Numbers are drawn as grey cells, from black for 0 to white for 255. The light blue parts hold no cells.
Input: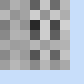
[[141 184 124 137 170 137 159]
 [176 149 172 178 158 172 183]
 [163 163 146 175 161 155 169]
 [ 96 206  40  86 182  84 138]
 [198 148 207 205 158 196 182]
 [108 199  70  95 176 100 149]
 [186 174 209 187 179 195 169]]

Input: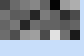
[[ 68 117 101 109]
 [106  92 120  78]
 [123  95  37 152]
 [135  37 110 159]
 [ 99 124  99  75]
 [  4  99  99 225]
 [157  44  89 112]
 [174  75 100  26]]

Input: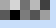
[[168  89]
 [213   0]
 [114 124]
 [185  84]
 [ 64 158]]

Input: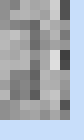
[[144 144 149 182 184 174 182 179 158 182 142 143]
 [129 176 132 193 169 167 179 132 124 117 150 152]
 [179 180 125 171 160 182 182 130 134 132 175 159]
 [166 172 104 115 108 144 115  99 111  92 170 164]
 [172 161 188 151 144 168 169 182 175 184 162 143]
 [207 202 171 180 162 220 222 171 174 196 184 166]
 [ 81  82 154 121 150  63  74 162 151 143  83 131]]

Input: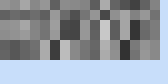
[[149  97 145 141  97 100]
 [141 107 148 146  87  87]
 [166 100 166 154 101 100]
 [136 109 131 133 112 109]
 [150  95 117 116 171 171]
 [ 96 153 158 153  61  61]
 [140 107  74  70 188 188]
 [137  80  69  69 136 137]
 [132 117 151 151 118 117]
 [ 93 149  93  97 103 100]
 [171  72 200 200 176 171]
 [100 144  93  93 140 144]
 [ 82 165 165 166  50  50]
 [ 65 130  53  53 122 115]
 [ 98 151 109 106 147 151]
 [131 114 124 123 137 137]]

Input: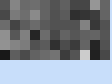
[[ 85  72 108 144 146  24]
 [133 122  68  87 132  94]
 [106 110  93 128 124  75]
 [110 138 107  37  81  98]
 [ 98  99  90 108  91 107]
 [ 83  81  82  72  48 115]
 [ 96  91  82  99  76  60]
 [ 70  47  82  86  59  84]
 [ 70  52 130  97 100 204]
 [150  61  56 100  37  33]
 [101 100  82  85  82  72]]
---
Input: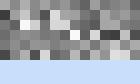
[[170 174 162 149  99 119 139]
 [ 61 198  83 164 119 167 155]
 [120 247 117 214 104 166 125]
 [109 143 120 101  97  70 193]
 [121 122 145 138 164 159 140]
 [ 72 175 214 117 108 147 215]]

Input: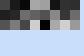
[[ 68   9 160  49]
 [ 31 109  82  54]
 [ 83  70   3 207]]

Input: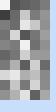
[[244  96 123]
 [ 62 200 148]
 [125 230 144]
 [114  86 158]
 [132 240 144]
 [101 207 153]
 [121  94 106]
 [216 175 137]
 [115 120 139]
 [145 225 168]]

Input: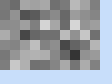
[[121 166 168 122 163]
 [119  82 123 104 143]
 [140 159 212 107 148]
 [172  71 112 187 198]
 [136 156 130  72 119]
 [120 174 174 101 146]
 [125 176 116 169 172]]

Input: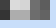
[[ 64 213  93]
 [ 52 173  99]]

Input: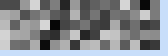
[[ 75 152  81  37  73 112 213   8]
 [173  81 140  74  79  61 107 205]
 [186 165 214  69 117  59  77  55]
 [211 165  60 130  37 201 142 144]
 [206 106  12 176 177 105  91  43]]

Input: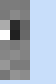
[[124 122]
 [122 127]
 [172 100]
 [254 104]
 [131 132]
 [134 131]
 [151 124]
 [119 140]]
